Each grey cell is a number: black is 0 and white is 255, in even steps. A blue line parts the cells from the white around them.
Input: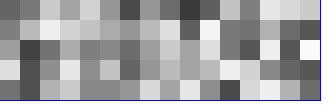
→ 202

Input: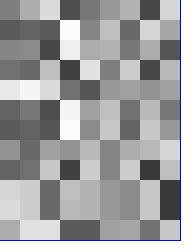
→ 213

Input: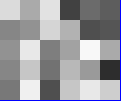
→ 93

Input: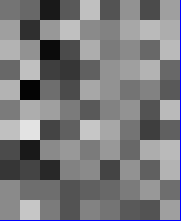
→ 159

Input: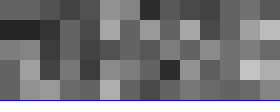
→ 87
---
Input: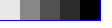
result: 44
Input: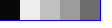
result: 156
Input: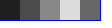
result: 220
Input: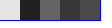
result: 54
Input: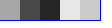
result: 231
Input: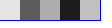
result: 27
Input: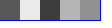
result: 180
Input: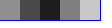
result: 127
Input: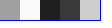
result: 57
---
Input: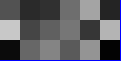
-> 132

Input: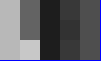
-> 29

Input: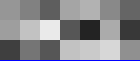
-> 86

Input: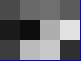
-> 200

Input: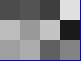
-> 96

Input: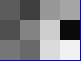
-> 219

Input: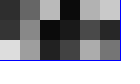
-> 33

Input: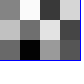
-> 154

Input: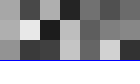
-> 64
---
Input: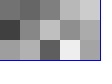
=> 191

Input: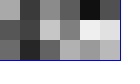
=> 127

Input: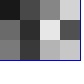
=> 45

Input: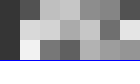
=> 198

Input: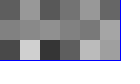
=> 129

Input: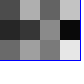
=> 54

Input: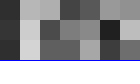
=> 137

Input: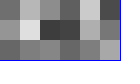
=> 67

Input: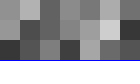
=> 158
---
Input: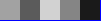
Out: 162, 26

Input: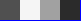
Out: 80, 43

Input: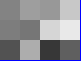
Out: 131, 95

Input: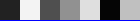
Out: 34, 192

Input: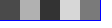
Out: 74, 122

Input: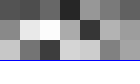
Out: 83, 164
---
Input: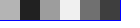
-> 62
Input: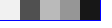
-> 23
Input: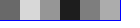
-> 172
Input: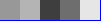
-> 230
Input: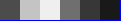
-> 25
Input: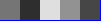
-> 70
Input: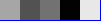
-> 232
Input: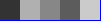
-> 203
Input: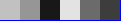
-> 61
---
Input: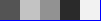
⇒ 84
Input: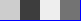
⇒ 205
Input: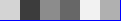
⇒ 212
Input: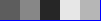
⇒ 93
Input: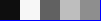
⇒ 14
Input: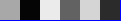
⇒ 168
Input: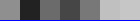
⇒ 143
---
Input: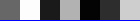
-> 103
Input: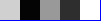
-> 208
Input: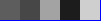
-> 93
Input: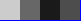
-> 204
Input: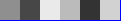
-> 143
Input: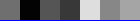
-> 111
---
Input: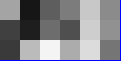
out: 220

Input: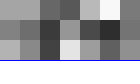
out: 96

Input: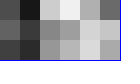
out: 218

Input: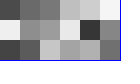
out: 177

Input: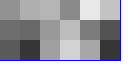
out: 167

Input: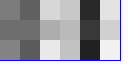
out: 33

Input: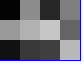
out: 64
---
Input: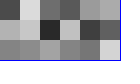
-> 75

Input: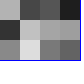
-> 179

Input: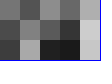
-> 117

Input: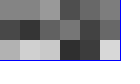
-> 132

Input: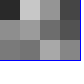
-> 41

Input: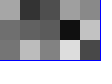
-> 166

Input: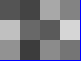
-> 84

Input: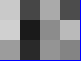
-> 201
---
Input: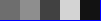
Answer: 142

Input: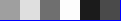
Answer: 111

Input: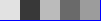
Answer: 56

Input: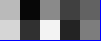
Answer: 48

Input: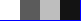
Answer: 255

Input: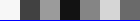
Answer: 18

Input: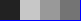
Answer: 34

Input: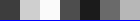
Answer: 77

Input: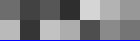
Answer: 173

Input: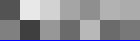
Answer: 107
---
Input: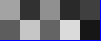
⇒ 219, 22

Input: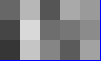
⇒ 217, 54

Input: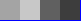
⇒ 200, 61

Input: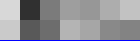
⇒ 216, 48

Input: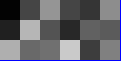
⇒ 202, 3

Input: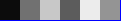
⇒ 236, 12

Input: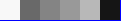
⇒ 248, 21
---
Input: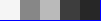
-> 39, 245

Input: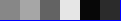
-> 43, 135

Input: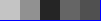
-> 80, 196

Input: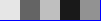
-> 146, 230

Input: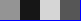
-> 86, 148

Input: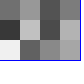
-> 124, 240
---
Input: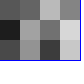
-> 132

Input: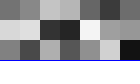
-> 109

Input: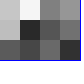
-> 150

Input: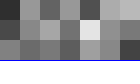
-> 185

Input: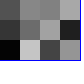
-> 168

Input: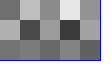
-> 147

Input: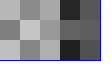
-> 87

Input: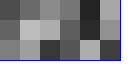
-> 166

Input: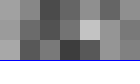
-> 143
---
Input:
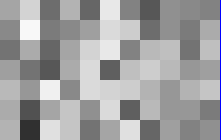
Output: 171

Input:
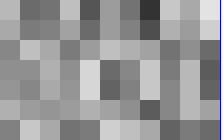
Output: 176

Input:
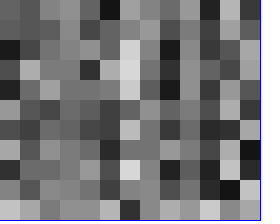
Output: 131

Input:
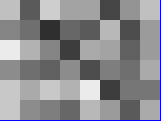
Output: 200

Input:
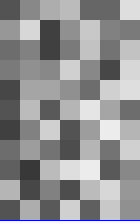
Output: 181

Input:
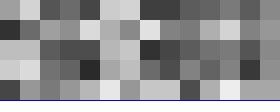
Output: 204

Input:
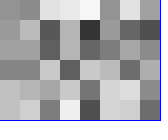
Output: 193
